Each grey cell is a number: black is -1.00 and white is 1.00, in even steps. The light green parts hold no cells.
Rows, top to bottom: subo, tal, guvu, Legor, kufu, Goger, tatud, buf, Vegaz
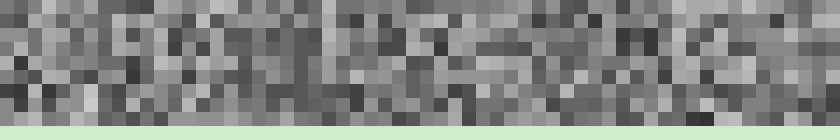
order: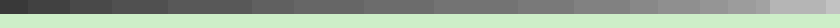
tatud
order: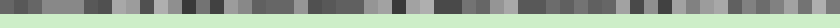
Legor
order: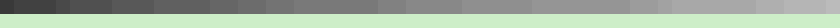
tal
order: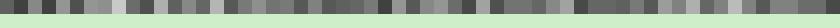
buf
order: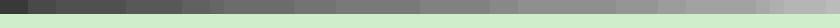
guvu
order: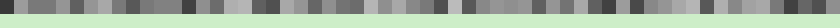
tal
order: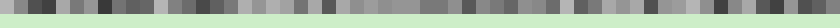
Goger

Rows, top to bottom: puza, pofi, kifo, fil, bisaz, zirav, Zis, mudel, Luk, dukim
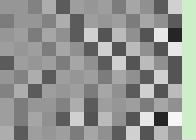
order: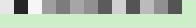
Luk
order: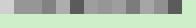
puza

